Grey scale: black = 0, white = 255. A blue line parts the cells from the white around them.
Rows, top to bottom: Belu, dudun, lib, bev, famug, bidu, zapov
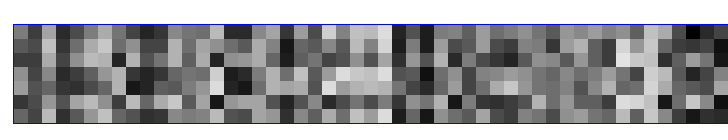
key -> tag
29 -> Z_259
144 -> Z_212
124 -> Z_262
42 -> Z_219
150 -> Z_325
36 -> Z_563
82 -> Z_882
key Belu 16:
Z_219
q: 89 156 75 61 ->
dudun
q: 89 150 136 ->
Belu
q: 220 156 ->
famug
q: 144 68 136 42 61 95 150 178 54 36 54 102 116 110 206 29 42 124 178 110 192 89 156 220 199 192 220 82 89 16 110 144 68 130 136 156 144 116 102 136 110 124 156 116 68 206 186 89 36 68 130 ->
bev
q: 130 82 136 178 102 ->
famug

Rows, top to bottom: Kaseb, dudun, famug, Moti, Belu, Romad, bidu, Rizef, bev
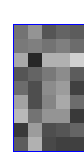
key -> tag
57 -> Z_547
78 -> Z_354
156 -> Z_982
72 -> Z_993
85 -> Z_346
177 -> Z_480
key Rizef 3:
Z_354
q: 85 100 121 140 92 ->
Moti
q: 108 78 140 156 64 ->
Belu

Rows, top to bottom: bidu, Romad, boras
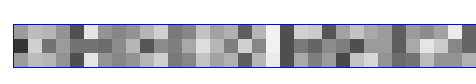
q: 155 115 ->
Romad
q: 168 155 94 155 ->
bidu
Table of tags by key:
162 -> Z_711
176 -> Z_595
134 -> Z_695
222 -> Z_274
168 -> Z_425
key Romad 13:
Z_425
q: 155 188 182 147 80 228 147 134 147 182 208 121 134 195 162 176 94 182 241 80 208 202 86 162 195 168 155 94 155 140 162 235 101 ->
bidu
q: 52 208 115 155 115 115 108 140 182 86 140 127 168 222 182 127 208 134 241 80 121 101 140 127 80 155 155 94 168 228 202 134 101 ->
Romad
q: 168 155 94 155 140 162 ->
bidu

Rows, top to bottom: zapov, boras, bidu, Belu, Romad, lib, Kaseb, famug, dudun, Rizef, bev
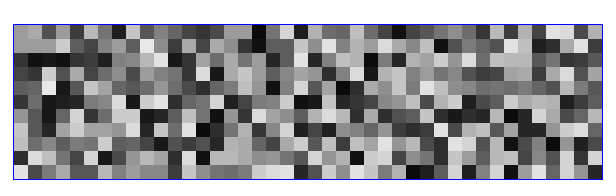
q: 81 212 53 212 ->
Rizef
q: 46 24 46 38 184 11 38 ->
Kaseb
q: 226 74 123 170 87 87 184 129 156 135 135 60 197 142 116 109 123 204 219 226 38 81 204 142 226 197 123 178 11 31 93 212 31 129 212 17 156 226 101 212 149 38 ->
bev
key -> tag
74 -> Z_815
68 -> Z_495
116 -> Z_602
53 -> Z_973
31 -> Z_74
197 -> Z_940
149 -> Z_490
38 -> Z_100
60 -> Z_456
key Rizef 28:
Z_495
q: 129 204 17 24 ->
lib
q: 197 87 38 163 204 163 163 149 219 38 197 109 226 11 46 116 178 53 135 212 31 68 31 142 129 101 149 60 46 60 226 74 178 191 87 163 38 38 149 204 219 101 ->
famug
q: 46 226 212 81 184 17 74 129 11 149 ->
dudun

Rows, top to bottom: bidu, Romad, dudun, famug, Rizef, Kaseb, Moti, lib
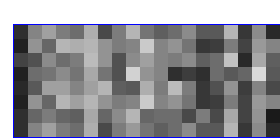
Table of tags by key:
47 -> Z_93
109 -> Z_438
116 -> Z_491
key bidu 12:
Z_438
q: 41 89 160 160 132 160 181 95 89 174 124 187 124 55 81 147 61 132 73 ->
Rizef

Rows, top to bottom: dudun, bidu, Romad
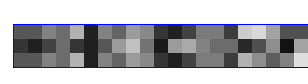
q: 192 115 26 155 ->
bidu
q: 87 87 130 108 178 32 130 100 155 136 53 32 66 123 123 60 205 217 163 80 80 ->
dudun
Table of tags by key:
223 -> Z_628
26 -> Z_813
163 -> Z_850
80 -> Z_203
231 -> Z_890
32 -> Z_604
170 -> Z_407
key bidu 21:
Z_850

